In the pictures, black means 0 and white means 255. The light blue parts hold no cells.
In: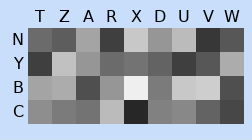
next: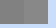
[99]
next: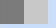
[206]
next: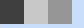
[187]

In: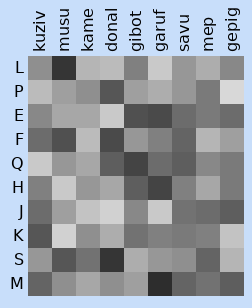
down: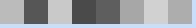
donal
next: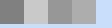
[136]
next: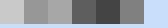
[167]

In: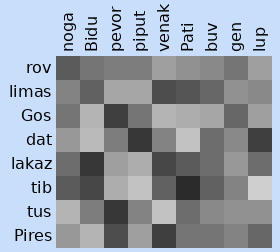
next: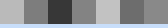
[63]
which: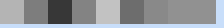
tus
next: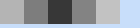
[109]
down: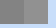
gen
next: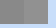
[145]
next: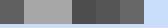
[145]
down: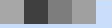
pevor

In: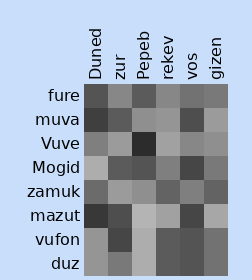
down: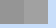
rekev
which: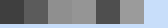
muva
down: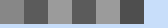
zur

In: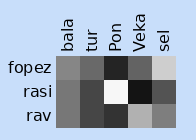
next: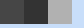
[126]
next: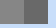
[36]
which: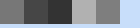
rav
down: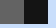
Veka
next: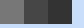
[177]

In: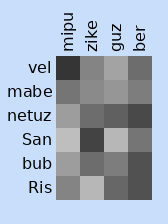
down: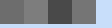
ber
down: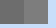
ber
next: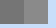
[150]

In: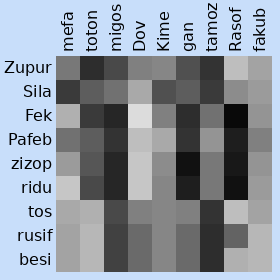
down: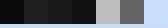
Rasof
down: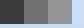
tamoz
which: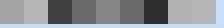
besi
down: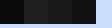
Rasof
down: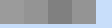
fakub
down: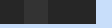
migos
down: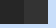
migos

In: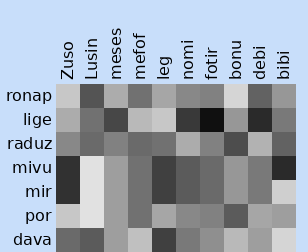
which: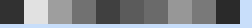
mivu
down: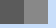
nomi
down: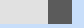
Lusin
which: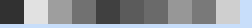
mir
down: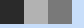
debi

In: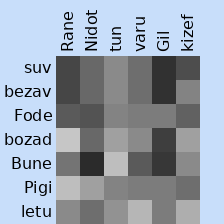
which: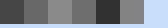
bezav
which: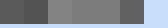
Fode

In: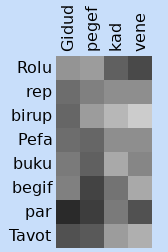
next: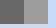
[183]
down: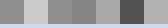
vene
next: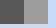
[175]
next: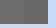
[142]
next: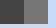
[169]
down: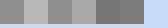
kad

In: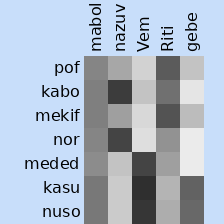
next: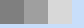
[83]
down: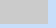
nazuv
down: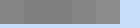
mabol
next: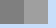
[216]
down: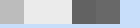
gebe

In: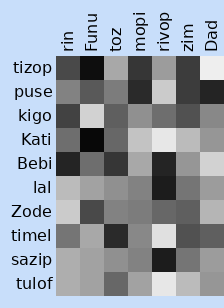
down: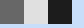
rivop
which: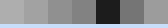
sazip
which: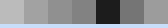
lal
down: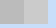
rin
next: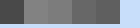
[181]

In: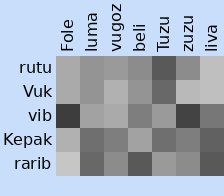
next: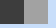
[170]
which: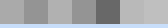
Vuk
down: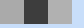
Fole
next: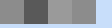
[89]
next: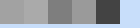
[119]

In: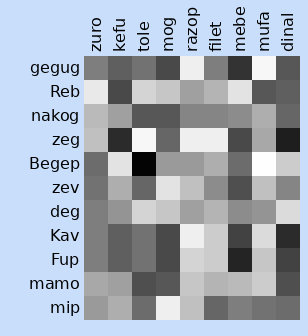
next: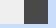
[168]
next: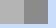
[148]
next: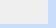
[73]
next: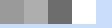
[204]
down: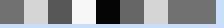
tole

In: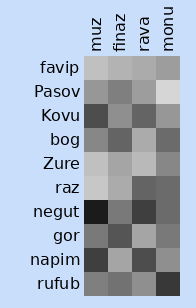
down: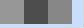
muz
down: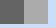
rava
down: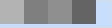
finaz
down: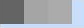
finaz
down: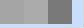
finaz
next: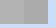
[157]
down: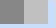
muz

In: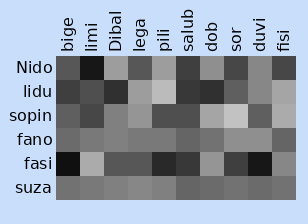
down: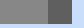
duvi
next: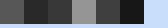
[135]

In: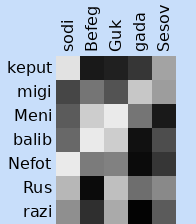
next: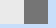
[25]
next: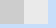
[117]
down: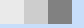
Guk
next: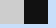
[77]
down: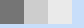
Befeg
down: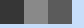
Sesov
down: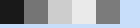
Befeg

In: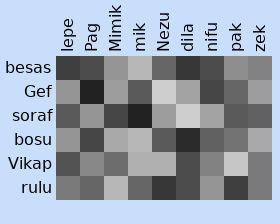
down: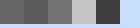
pak
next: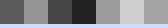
[90]
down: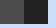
Pag
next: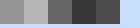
[142]
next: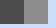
[130]

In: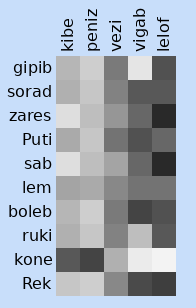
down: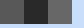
lelof
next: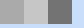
[81]

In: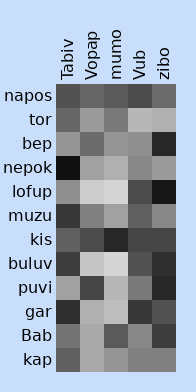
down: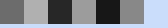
zibo
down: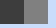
zibo
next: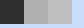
[55]

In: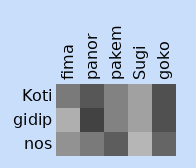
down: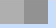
fima
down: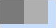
fima
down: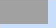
Sugi
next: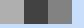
[161]
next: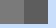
[182]
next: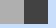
[130]

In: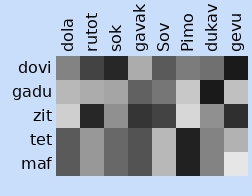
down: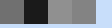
dukav
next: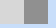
[47]
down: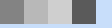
dola
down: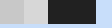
Pimo

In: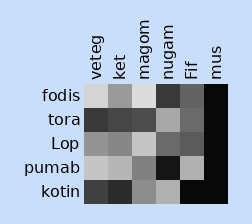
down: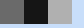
nugam
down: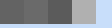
Fif
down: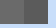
Fif
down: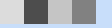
magom

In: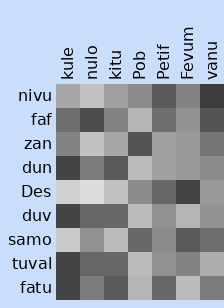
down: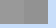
vanu
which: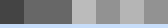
duv
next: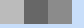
[90]

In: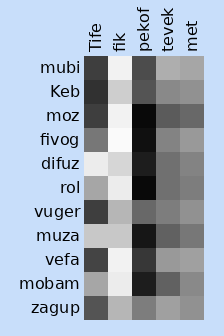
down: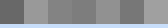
met
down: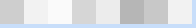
fik
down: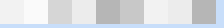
fik
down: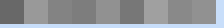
met
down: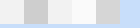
fik
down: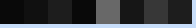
pekof

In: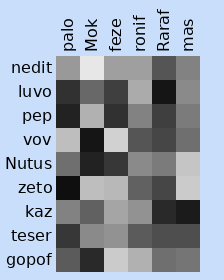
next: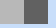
[70]
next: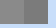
[197]
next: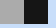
[138]
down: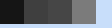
Raraf

